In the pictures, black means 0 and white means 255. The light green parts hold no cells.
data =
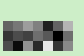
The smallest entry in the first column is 53
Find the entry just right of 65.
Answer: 110
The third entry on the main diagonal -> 146
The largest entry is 231
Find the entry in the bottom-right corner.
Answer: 137
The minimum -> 0

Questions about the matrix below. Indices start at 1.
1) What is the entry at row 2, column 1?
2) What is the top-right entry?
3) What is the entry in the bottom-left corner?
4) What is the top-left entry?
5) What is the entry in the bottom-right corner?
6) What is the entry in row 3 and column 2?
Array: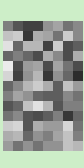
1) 194
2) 137
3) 155
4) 127
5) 183
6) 103

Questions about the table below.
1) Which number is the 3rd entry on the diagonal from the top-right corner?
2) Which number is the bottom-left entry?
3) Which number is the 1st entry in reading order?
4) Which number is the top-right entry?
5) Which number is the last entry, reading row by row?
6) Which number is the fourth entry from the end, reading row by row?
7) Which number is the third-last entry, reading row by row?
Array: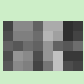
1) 98
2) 87
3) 67
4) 57
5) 67
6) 118
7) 193

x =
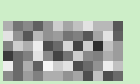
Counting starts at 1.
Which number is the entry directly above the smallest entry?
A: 165
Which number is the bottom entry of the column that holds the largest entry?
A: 174
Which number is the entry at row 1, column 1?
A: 174
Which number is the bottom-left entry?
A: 137
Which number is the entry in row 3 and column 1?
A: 128
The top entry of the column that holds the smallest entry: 184
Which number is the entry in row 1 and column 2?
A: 116
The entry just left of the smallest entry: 205
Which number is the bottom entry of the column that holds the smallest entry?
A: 193
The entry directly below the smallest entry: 128
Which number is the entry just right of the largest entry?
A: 205
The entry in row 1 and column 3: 137
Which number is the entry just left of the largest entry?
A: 96
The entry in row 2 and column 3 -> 87
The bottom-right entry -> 106
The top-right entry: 87
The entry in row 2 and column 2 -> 146
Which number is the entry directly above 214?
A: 116
